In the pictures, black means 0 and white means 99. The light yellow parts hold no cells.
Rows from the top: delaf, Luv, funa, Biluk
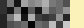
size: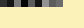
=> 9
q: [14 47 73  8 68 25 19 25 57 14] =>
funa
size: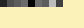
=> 9
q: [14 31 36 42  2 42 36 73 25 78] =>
Biluk
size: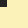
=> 1
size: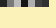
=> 7

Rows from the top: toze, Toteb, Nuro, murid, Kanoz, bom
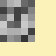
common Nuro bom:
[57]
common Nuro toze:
[73]
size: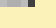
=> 5
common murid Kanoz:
[68]
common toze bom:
[51]
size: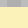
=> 4

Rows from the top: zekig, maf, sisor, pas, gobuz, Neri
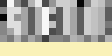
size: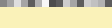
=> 16
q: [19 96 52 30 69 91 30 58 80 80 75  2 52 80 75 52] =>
zekig

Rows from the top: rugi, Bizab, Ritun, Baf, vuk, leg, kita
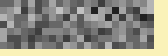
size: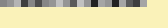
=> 21
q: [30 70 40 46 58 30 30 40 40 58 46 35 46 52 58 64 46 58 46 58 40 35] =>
Baf
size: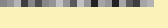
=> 22
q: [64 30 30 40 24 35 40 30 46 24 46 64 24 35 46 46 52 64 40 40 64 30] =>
leg
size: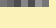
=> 7
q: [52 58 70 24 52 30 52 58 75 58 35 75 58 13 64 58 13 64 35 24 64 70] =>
Bizab
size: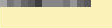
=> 13

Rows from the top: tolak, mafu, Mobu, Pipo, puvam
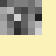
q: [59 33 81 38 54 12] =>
Mobu
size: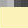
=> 4

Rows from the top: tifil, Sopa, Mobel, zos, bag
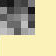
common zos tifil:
[25]
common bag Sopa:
[35]

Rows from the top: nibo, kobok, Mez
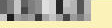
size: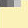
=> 3
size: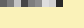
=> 9
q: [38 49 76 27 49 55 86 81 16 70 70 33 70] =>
kobok
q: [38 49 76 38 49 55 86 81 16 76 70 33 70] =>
nibo
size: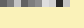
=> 10

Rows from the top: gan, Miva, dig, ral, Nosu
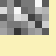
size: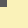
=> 1
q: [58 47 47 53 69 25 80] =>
ral
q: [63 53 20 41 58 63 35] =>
Nosu
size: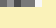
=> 6

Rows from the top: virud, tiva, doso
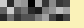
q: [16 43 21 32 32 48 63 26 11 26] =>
doso
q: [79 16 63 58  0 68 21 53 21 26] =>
virud
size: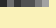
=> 7
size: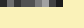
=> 9

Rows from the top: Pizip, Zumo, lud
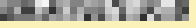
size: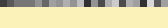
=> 24
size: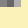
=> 3

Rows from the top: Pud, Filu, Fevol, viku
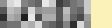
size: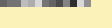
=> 13
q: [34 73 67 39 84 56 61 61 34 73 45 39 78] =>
Filu
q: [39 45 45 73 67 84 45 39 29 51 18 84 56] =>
viku
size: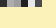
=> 6

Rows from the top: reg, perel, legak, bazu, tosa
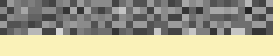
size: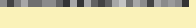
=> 27
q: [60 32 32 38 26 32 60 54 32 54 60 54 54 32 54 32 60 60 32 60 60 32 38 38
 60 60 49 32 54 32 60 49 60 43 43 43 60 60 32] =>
bazu

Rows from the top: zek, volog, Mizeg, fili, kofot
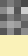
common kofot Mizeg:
[33]
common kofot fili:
[54]
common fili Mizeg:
[38]
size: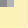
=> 2
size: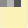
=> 3
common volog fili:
[54]
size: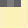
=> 3

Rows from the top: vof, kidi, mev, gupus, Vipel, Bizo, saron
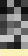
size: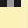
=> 3
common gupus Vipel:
[39]
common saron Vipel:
[27]
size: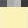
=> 4
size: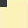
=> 1
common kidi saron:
[16]

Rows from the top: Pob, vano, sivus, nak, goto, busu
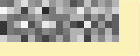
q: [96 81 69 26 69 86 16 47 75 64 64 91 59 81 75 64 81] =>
vano
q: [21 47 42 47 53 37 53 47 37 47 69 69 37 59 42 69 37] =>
goto
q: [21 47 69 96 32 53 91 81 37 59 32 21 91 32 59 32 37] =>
nak
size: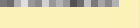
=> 17
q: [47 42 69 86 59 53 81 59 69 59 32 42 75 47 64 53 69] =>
Pob
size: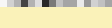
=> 16
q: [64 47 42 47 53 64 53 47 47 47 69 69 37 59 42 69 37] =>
sivus

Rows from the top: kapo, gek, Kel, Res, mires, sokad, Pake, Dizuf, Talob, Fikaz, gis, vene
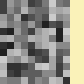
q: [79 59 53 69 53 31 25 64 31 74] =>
Talob
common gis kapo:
[25]
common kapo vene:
[47]

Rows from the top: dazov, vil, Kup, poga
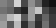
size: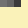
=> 3
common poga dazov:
[44]

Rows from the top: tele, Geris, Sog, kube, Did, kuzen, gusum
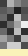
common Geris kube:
[41]
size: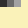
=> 3
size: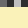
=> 4
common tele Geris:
[41]
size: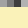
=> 4
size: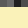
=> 4
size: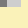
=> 3

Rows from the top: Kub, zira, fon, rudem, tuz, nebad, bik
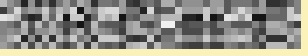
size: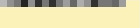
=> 18
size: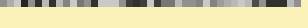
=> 43
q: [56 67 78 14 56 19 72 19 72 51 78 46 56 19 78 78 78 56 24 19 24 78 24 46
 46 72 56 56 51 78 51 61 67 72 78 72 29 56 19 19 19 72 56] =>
nebad
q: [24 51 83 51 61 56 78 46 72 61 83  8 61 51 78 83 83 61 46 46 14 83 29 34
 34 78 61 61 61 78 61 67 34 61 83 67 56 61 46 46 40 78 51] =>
zira

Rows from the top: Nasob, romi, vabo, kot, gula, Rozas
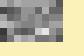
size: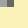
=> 2
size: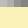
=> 4
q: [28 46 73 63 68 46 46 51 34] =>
Rozas
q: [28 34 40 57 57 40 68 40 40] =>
romi
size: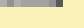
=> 9
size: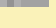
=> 7
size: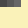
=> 3

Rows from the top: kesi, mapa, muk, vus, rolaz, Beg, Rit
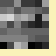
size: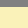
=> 4
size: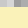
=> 4

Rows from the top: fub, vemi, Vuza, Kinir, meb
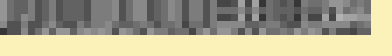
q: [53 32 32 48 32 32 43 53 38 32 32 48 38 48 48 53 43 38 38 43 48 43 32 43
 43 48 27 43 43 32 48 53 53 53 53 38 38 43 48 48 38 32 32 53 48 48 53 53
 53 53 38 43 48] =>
Kinir
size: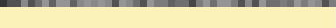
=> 48
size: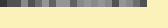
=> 21
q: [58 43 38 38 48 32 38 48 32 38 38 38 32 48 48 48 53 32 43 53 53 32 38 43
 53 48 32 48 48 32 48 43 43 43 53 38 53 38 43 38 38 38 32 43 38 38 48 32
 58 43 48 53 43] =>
vemi

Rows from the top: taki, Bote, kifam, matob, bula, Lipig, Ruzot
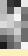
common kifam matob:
[80]
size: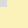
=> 1
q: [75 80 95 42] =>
kifam

